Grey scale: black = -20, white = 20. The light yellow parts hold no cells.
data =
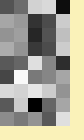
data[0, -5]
-7
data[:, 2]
[13, -12, -14, -11, 15, -1, 16, -20, 3]
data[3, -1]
12
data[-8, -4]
4
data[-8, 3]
-8
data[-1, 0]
2
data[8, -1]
15
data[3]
[7, 3, -11, -8, 12]
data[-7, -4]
5
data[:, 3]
[14, -8, -7, -8, 1, 1, 12, -4, -6]
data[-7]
[3, 5, -14, -7, 10]
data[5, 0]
-9

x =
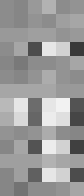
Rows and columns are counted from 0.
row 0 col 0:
2
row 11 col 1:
5
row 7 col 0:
9
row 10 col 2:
-7
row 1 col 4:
5
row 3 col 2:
-8
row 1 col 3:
2
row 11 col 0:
5
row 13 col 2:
2
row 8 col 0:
7
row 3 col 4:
13
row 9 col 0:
3
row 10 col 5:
-10
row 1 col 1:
1
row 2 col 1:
4
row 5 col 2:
3
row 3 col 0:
2
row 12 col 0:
1
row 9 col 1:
2
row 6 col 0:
6
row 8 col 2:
-4
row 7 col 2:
-3
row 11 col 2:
5
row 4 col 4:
3
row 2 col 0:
4
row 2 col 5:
4

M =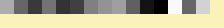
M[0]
7
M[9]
-5
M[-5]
-17
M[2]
-11

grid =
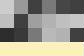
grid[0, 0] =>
12
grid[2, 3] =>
9
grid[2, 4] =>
8
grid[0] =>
[12, 4, -10, -1, -9, -10]
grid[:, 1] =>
[4, -10, -11]

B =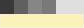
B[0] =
-11
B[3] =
-1
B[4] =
15
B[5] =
15

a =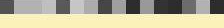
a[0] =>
-7
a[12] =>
-13
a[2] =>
8
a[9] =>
-13
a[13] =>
-3
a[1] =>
8

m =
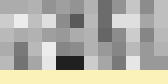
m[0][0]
7
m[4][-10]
6
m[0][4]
5
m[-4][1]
17
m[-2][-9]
17
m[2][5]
7
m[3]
[7, -1, 9, 17, 1, 2, 8, 4, 1, 9, 4, 8]
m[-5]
[7, 7, 8, 3, 5, 3, 8, -3, 3, 11, 2, 10]
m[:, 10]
[2, 6, 1, 4, 4]
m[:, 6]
[8, 9, 8, 8, 12]
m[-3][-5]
-4
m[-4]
[12, 17, 10, 15, 2, -6, 9, -3, 15, 15, 6, 10]
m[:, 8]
[3, 15, 2, 1, -1]

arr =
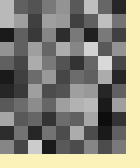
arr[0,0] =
9
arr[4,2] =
7
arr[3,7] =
-6
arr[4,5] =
-12
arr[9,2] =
-14
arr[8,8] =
-12
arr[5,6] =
-5
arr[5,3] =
4
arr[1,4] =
4
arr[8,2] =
-4
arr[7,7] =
-16
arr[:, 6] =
[10, -5, -15, 13, -4, -5, 4, 9, 6, -8, 1]
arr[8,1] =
-6
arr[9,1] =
-2
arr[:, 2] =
[-7, -10, -11, 5, 7, -3, 5, 2, -4, -14, 12]
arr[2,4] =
-13
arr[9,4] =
-8
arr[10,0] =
1
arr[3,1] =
-5
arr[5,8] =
-14
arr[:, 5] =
[-6, -10, -1, 1, -12, -3, 5, 8, -5, 7, -8]
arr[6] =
[-14, -11, 5, -8, -7, 5, 4, -14, -5]
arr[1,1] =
5
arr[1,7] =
10
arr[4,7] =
14
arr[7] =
[-6, -3, 2, -4, 5, 8, 9, -16, 5]
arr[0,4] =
3
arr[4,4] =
-7
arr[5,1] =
-10

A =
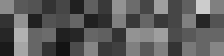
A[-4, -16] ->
2
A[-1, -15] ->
6
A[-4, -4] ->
-9
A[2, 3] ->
-3
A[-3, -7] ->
-11
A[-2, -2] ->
-4
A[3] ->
[-16, 6, -4, -12, -17, -8, 1, -11, -10, 0, -6, 0, -12, -1, -4, 1]
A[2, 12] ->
-8
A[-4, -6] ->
-9
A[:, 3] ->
[-12, -7, -3, -12]
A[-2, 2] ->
-4
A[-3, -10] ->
-15
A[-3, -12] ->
-8
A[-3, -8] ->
0
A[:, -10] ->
[-5, -15, -4, 1]
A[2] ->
[-14, 8, -4, -3, -15, -14, -4, -5, -12, 3, 2, 5, -8, -6, -4, -4]
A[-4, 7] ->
-11
